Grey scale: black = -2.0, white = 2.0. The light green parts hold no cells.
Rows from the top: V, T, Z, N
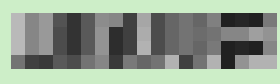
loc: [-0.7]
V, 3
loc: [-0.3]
T, 13
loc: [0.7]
T, 9
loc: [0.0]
V, 14
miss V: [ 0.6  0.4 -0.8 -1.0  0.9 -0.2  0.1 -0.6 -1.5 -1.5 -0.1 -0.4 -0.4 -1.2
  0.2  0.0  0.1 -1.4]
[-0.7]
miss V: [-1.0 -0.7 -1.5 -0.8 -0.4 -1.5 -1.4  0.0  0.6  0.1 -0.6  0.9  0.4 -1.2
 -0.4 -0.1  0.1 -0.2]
[0.2]

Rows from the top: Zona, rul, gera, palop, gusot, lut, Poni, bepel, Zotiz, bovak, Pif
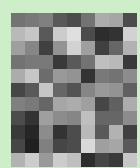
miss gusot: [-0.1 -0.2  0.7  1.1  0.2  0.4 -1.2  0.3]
[-0.3]
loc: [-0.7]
lut, 4

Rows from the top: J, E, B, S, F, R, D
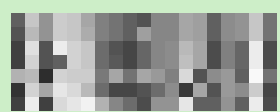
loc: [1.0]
S, 12
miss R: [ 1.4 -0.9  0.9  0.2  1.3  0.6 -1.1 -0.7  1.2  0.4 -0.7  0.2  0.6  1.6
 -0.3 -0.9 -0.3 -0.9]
[-1.2]
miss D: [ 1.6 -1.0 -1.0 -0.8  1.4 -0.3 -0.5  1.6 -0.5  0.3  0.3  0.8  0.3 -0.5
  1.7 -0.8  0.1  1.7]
[1.8]
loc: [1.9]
F, 17
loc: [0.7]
E, 5
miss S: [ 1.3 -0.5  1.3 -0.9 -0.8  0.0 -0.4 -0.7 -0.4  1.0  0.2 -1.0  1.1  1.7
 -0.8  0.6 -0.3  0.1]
[-0.6]

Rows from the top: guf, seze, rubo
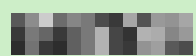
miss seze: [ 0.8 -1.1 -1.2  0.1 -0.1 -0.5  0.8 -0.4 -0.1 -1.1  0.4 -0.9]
[0.7]
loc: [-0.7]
guf, 9
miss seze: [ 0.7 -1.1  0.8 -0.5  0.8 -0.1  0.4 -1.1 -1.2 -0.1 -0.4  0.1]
[-0.9]
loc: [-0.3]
guf, 3
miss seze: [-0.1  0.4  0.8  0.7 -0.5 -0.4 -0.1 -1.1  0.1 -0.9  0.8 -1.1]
[-1.2]

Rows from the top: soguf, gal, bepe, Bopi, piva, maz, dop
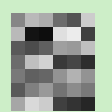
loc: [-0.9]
Bopi, 4
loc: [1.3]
Bopi, 2
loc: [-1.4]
dop, 5
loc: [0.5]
bepe, 3

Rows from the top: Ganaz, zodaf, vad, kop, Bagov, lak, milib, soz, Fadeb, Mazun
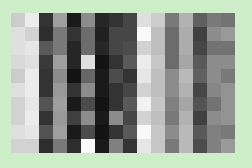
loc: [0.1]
lak, 14
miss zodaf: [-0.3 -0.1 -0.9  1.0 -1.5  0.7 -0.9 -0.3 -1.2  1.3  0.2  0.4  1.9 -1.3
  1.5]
[-1.0]
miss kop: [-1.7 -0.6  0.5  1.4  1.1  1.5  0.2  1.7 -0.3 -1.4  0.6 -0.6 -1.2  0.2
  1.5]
[-1.1]
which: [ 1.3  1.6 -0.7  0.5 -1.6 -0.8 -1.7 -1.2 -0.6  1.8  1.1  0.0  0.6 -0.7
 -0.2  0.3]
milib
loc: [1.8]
milib, 9
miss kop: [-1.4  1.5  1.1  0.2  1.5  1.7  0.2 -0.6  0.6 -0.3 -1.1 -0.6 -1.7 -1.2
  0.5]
[1.4]

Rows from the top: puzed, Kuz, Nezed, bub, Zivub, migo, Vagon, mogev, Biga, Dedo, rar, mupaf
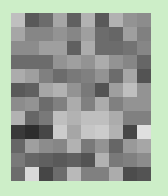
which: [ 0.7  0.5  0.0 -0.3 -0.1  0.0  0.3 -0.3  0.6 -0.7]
Zivub
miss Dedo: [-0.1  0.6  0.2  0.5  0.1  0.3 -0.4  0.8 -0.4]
[0.4]
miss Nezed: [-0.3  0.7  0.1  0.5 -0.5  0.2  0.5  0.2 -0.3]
[-0.2]
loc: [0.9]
mupaf, 4

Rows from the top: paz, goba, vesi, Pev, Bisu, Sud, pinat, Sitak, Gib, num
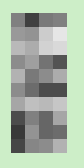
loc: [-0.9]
num, 0
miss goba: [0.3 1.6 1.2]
[0.4]
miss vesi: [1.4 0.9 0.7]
[1.3]
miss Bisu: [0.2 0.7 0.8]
[-0.1]
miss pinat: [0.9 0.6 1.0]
[1.1]
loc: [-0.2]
Pev, 2
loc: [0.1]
num, 1

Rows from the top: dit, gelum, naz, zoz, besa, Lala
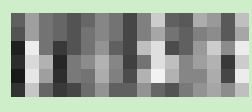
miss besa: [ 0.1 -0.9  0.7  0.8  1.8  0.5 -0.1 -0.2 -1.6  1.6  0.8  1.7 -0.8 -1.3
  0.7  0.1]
[0.0]
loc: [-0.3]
Lala, 5

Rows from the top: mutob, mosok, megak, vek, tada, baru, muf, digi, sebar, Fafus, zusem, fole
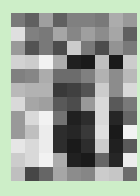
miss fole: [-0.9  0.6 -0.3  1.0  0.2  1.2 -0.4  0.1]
[1.1]
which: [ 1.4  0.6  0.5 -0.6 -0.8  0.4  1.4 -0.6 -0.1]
muf
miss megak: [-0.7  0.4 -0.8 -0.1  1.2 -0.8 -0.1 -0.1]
[0.3]
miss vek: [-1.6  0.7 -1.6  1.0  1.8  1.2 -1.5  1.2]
[1.3]
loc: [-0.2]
digi, 3

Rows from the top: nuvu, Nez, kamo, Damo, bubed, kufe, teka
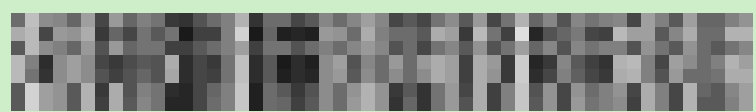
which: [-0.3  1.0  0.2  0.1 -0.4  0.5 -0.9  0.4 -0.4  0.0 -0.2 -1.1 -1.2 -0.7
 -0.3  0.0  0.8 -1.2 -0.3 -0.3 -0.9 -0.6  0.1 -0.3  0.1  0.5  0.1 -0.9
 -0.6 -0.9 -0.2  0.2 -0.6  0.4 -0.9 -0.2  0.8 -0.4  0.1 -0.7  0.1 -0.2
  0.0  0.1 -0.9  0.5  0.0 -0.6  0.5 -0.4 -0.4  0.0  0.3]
nuvu
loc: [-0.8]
Damo, 8
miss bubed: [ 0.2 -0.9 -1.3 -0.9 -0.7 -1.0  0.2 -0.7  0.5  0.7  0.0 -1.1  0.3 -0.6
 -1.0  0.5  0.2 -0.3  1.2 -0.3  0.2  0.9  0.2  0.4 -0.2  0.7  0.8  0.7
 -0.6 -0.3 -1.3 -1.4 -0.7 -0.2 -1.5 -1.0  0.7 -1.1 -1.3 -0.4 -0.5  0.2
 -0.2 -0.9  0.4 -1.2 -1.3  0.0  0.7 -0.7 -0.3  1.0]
[0.6]
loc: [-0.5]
bubed, 40
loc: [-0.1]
Nez, 40

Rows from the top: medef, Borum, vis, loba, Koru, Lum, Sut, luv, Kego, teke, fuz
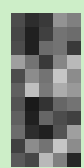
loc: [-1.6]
Sut, 1
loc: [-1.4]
fuz, 4
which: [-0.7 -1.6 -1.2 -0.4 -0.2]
Sut
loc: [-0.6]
fuz, 0
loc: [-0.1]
Lum, 2
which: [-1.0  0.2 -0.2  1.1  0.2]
teke

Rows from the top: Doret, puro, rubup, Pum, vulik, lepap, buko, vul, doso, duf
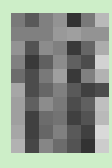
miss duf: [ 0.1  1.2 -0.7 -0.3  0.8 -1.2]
[-0.9]
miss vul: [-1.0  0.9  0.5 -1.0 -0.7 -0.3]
[-0.2]
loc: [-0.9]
duf, 1
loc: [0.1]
duf, 2
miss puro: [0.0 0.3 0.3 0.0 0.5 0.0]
[0.4]
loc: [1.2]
duf, 6

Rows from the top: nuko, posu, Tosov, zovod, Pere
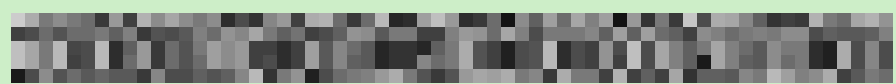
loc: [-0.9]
Tosov, 4
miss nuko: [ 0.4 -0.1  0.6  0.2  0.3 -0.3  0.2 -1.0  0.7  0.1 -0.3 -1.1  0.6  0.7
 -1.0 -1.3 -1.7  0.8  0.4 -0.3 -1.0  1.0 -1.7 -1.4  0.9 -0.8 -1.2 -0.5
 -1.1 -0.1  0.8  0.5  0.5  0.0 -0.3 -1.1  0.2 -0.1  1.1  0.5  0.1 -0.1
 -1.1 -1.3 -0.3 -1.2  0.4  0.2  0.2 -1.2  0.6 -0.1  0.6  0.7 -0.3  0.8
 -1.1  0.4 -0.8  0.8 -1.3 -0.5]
[1.2]
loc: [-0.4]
Pere, 6
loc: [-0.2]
posu, 20

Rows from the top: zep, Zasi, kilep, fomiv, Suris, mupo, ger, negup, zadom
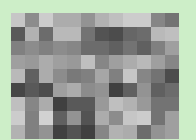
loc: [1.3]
negup, 2
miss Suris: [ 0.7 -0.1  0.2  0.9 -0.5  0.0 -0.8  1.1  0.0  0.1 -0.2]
[0.6]
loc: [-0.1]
Suris, 4
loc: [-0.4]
Zasi, 8

